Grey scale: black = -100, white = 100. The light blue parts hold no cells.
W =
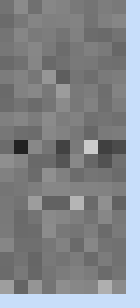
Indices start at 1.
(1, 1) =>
-10
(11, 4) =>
-8
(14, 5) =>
6
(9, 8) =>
-9
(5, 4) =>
-18
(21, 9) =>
8
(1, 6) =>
-5
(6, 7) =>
-14
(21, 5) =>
11
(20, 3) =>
-19
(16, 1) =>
-5
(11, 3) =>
7
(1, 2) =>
9
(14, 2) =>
-6
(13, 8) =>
-10
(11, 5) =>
-48
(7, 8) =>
-14
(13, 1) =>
1
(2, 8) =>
0
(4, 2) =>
-1
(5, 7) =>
-6
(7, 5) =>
22
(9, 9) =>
-12
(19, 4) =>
-5
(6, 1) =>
-3
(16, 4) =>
8
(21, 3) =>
17
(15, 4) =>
-23
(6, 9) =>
-2
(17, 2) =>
-16
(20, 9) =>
-9
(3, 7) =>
-15
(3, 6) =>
1
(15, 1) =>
-6
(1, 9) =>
-5

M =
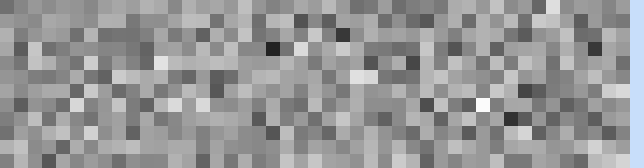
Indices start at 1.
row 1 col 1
-12
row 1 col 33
35
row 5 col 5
10
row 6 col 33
28
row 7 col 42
19
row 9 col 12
-7
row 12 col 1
1
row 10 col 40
6
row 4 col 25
59
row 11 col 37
30
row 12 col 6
6
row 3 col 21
31
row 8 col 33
-1
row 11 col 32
21
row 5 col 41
54
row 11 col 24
21
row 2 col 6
18
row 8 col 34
-25
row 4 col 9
5
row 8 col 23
46
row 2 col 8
38
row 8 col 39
-6
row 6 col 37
55
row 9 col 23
-12
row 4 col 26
35
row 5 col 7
61
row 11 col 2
51
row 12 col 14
28
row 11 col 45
23
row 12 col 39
29
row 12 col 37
-5
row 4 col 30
-10
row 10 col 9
27
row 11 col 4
18
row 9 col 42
-3
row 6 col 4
-5
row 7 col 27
15
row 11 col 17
13
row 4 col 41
37
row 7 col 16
-32

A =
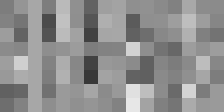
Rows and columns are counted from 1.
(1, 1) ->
-2
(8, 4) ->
11
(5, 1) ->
24
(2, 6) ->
12
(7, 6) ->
17
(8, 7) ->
17
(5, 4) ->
2
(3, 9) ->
31
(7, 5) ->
21
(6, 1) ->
20
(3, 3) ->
31
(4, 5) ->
15
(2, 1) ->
2
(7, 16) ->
21
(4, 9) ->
3
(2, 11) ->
12
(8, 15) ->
19
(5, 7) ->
-48
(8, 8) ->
11
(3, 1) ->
23
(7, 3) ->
31
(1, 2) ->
17
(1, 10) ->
12
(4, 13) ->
-19
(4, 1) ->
9
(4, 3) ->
31
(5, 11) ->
-25
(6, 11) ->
-25
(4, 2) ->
6
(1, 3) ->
31
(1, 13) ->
1
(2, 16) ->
5
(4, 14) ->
23
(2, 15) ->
23
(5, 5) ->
36
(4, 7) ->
-2

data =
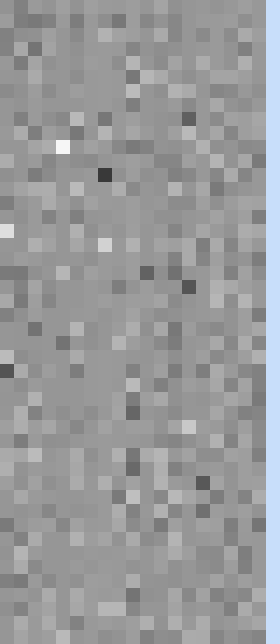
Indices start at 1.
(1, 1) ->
15
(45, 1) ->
18
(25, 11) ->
18
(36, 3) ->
21
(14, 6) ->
46
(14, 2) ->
28
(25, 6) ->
18
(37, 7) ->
17
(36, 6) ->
18
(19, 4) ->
16
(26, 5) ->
18
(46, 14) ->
34
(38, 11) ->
18
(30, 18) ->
1
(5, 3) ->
29
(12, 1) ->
35
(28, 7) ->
20
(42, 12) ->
15
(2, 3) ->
-5
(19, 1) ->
16
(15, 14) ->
10
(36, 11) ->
18
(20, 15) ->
19
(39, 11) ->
10
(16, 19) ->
-1
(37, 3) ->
18
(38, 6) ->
26
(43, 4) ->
34
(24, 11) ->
13
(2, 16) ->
21
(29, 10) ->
-2
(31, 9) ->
20
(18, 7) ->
20
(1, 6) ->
15
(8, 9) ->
18
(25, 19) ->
5
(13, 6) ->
18
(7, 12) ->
13
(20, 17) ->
1
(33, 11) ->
34

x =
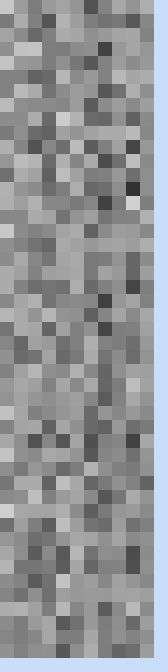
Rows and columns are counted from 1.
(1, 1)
56
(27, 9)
13
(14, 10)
-61
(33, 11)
17
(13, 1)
-13
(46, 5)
-2
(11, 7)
-27
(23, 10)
8
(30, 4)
8
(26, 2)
-16
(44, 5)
43
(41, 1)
41
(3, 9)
29
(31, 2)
29
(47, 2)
1
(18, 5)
32
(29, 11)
15
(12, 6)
4
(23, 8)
4
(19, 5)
29
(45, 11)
23
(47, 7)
35
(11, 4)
5
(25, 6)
0
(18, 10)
23
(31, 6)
13
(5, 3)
17
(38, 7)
-10
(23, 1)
43
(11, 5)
-14
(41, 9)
2
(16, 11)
38
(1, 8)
2
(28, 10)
48
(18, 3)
-10
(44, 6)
5
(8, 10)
8

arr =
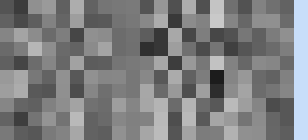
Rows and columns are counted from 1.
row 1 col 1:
-34
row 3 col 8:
10
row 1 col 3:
13
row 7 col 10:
-7
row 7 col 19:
-15
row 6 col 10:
-7
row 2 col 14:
10
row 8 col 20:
-40
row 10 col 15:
-3
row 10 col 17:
40
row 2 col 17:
4
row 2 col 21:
-16
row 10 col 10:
1
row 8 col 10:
4
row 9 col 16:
30
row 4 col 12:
-57
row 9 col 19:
10
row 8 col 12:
41
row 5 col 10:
-5
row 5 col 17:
2
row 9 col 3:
-9
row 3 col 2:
29
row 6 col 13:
34
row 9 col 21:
-32
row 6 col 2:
32
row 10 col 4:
-4
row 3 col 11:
-27
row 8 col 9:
24
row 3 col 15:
-1
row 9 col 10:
0
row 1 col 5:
-25
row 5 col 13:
-52
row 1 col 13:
-37
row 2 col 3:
-26

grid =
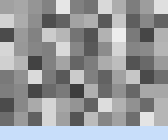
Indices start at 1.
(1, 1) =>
26
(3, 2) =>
21
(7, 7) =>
38
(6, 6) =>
59
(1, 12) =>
75
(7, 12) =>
31
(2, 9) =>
55
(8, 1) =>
-41
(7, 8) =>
-18
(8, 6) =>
16
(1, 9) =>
36
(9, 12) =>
42
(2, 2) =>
35
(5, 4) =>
1
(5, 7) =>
-2
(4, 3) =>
5
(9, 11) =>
79
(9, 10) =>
-14
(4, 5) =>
71
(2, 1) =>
65
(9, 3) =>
-25
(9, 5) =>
25
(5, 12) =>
21
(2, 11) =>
6
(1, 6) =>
0
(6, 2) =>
14
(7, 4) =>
-17
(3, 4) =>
60
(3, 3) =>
2
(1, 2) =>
31
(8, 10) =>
14
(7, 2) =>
7
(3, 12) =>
39

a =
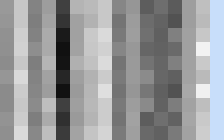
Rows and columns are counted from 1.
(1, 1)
20
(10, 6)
28
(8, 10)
23
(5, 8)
72
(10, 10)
25
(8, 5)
-50
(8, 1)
9
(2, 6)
26
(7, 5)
-87
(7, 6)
21
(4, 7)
56
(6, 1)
18
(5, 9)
-9
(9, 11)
-27
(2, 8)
57
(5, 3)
-1
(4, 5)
-87
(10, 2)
71
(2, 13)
-36
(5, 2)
56
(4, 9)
5
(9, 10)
27
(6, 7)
40
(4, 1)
13
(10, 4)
49
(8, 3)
9
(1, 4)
23
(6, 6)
25
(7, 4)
23
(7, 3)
5
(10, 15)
61
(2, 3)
-1

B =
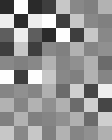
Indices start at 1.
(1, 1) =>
-67
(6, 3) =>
99
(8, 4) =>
13
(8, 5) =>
38
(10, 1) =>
56
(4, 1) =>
-51
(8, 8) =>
-45
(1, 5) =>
56
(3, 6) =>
-51
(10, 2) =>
7
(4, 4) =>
7
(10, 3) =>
56
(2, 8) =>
0
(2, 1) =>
86
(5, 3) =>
7
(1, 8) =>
40
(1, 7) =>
0
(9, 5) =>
13
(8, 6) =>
-16
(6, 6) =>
0
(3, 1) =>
-26
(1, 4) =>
-51
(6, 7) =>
40
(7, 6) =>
62

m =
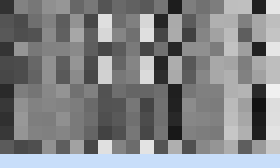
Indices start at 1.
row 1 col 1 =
-61
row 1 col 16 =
-2
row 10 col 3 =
2
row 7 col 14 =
-7
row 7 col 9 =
-14
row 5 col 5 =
-26
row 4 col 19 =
-75
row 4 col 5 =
3
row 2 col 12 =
-71
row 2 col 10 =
0
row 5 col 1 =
-42
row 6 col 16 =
32
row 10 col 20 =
78
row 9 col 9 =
-30
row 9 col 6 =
-4
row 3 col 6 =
31
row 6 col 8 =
64
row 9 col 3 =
-1
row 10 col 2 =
17
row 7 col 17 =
38
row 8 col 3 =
2
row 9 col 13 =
-69
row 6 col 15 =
6
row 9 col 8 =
-38
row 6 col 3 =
-22
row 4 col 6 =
8
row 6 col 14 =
-28
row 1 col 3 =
-7
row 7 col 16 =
0
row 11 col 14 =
-37
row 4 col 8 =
-44
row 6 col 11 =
72
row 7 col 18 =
41
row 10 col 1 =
-56
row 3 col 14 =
-50
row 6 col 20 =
49
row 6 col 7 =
-44
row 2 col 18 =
0
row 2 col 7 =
-44
